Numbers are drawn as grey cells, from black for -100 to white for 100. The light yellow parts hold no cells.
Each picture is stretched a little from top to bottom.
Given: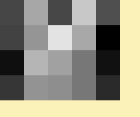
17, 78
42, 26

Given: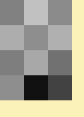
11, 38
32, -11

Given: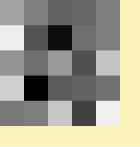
-35, -90
-13, 21

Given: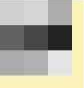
-45, -73
39, 79

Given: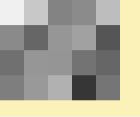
-20, 18
18, 17

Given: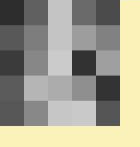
-2, 54
6, 59

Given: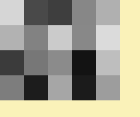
2, 59
-7, 9
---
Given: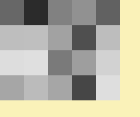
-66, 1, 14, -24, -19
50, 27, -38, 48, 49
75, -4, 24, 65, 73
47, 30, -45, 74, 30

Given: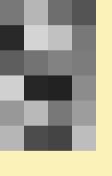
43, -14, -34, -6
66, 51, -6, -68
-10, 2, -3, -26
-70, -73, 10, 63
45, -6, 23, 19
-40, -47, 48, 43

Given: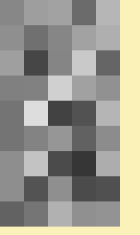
24, 27, -16, 43, 6
-12, 5, 27, 37, 12
-45, 4, 58, -21, 25
1, 63, 26, 14, 0
73, -48, -36, 42, -9
3, 18, -24, 10, -9
53, -41, -58, 36, 11
-35, 12, -41, -37, 11
-8, 39, 13, 15, -23

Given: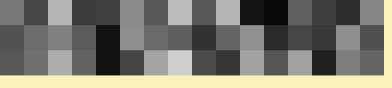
-45, 43, -54, -49, 9, -31, 47, -32, 43, -84, -93, -24, -51, -65, 5, -7
-15, 1, -29, -86, 11, -18, -26, -61, -21, 13, -67, -46, -56, 11, -37, -36
-13, 36, -22, -86, -47, 29, 62, -41, -58, 28, -33, 26, -75, -2, -21, -31

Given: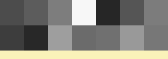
-28, -2, 94, -70, -33, -3, -40
-69, 24, -16, -12, 20, -7, -52

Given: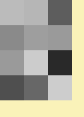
43, -27, 47
24, 21, 8
60, -68, 21
-19, 61, -38

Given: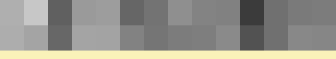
56, -25, 21, 23, -20, -10, 12, 3, 1, -54, -12, -4, -3, 37
29, -19, 29, 28, 2, -8, -3, -1, 8, -36, -12, 7, 5, 36
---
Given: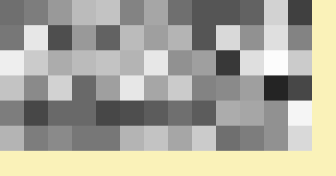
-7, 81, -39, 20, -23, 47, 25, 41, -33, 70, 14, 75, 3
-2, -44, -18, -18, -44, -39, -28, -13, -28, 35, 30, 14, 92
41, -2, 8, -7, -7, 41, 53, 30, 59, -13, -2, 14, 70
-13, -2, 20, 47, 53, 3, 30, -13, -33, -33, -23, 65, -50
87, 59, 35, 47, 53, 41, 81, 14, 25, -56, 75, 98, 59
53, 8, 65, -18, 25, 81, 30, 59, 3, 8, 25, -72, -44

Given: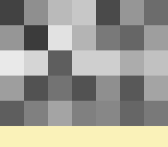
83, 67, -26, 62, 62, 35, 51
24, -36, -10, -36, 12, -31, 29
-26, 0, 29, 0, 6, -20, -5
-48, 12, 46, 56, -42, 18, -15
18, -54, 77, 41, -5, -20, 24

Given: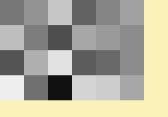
87, -12, -87, 66, 61, 31
49, -2, -39, 31, 21, 10
-7, 15, 55, -23, 4, 26
-34, 37, 77, -28, -18, 10

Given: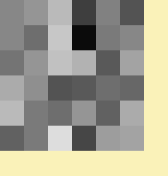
34, 12, -35, -30, -14, -19
46, -4, -14, 17, -24, 34
6, 17, 46, -51, 1, -35
-9, 17, 51, 40, -30, 28
6, -14, 56, -91, -4, 6
-24, -4, 73, -45, 23, 28

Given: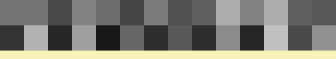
-59, 40, -70, 24, -81, -19, -64, -31, -64, 9, -70, 51, -42, 14
-8, -8, -42, 3, -14, -47, -3, -37, -25, 35, 3, 35, -25, -31

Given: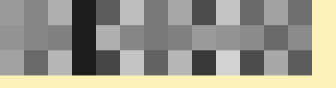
15, 5, 0, -78, 37, 5, -6, 0, 21, 15, 10, -18, 10
21, 5, 37, -78, -28, 48, -6, 32, -40, 54, -18, 27, -12
27, -18, 43, -78, -45, 54, -23, 43, -56, 65, -40, 32, -28

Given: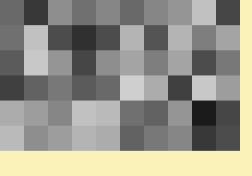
-12, 51, -40, -62, -40, 41, -34, 41, -1, 29
-50, -23, -6, -29, -18, 62, 35, -50, 57, 23
35, 23, 5, 51, 46, -12, -23, 17, -79, -45
-18, -56, 11, -12, 5, -18, 5, 17, 51, -45
-29, 57, 17, -45, 11, 29, -1, 29, -40, -6
46, 11, 23, 41, 35, -23, -6, 5, -56, -40
